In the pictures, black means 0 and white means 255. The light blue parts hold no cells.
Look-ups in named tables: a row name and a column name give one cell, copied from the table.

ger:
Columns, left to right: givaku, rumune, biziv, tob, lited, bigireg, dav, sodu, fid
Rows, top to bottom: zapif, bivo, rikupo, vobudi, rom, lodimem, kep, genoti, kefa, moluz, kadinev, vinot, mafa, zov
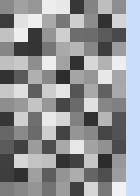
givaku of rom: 192
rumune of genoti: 153
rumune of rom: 200
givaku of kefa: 55
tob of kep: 205
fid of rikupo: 73
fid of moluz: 82
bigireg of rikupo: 109
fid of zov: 241
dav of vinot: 198
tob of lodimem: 135
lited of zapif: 232

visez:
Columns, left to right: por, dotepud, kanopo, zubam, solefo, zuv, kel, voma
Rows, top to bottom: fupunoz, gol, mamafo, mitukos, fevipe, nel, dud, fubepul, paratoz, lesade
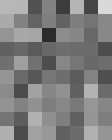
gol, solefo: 98
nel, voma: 79
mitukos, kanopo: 90
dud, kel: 179
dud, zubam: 134
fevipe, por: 112
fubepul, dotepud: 130
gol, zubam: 127
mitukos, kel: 107
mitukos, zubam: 104
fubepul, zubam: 126
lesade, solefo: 97
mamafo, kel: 103
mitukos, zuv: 108
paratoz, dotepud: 93
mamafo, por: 148
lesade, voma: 149
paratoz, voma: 127

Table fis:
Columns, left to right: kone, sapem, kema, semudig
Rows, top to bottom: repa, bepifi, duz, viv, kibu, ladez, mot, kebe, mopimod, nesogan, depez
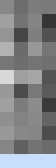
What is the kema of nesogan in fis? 134
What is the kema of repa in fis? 124
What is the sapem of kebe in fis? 124
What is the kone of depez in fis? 133
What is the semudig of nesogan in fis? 77
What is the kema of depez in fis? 115
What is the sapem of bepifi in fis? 115
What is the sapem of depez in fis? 96
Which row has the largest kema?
ladez

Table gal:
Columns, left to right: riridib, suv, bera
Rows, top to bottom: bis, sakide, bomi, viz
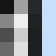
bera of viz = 31
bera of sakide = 34
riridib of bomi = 77
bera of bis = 40
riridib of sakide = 134
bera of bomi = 30
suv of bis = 160
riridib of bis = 21
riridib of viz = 106
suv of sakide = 238
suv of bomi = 204
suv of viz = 222

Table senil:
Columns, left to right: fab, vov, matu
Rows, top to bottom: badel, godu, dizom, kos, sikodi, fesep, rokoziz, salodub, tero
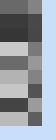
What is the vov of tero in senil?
186
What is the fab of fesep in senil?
179
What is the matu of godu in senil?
72
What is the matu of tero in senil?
94
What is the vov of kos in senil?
201
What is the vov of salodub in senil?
68
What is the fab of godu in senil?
59
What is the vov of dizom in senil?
54
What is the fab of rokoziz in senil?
198
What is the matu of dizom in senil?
71
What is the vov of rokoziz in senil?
198
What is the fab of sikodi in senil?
107
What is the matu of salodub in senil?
155
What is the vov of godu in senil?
59

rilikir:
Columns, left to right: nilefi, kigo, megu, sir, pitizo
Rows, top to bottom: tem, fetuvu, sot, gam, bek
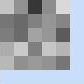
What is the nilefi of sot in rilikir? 125
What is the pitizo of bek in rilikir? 118
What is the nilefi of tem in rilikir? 196
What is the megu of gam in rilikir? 127
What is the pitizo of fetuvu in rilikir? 133
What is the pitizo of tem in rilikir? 217
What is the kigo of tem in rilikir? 145
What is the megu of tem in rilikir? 55
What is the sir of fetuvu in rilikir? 150
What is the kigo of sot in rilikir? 107
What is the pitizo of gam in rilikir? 181
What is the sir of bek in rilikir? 146
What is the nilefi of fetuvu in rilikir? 118
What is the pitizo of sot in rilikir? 91
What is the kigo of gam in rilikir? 201
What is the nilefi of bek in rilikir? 184
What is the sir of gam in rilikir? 198
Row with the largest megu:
sot

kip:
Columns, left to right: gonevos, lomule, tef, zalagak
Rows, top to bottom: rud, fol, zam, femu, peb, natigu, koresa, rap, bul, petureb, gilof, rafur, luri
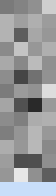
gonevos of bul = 140
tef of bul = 172
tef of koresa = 146
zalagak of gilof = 137
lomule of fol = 159
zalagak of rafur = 143
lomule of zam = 93
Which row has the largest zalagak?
koresa

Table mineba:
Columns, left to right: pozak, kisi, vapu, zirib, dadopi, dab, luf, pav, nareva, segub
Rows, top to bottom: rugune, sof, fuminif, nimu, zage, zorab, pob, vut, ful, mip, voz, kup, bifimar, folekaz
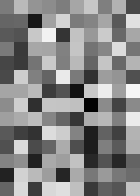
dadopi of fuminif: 52
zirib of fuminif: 242
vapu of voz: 75
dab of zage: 185
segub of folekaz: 195
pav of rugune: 127
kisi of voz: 218
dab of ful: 53
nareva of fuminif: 104
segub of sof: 225
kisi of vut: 207
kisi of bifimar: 210
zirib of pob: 60
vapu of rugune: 148
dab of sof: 123
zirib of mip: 220
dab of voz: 78
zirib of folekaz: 216
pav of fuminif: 203
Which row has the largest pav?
pob

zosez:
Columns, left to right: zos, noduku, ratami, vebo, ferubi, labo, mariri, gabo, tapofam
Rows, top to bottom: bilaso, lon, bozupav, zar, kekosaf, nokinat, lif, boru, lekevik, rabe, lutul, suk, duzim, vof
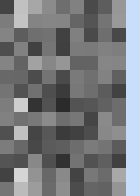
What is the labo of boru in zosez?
83
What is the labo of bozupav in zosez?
128
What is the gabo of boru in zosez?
97
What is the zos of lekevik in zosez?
129
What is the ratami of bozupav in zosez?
111
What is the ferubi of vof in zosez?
142

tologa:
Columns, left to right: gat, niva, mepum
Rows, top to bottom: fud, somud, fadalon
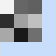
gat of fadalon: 168
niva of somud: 161
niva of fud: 102
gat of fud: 243
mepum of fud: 96
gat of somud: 46
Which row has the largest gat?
fud

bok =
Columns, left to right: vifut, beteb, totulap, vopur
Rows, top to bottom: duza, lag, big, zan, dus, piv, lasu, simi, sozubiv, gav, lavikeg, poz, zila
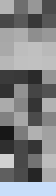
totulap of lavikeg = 52
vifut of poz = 209
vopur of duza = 75
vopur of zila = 171
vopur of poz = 189
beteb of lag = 89
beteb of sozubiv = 167
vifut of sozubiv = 129
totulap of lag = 55
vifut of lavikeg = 47
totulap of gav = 177
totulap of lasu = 69
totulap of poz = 115
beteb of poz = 72
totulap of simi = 52
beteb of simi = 134
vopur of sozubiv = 132
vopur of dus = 191
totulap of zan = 192
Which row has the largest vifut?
poz

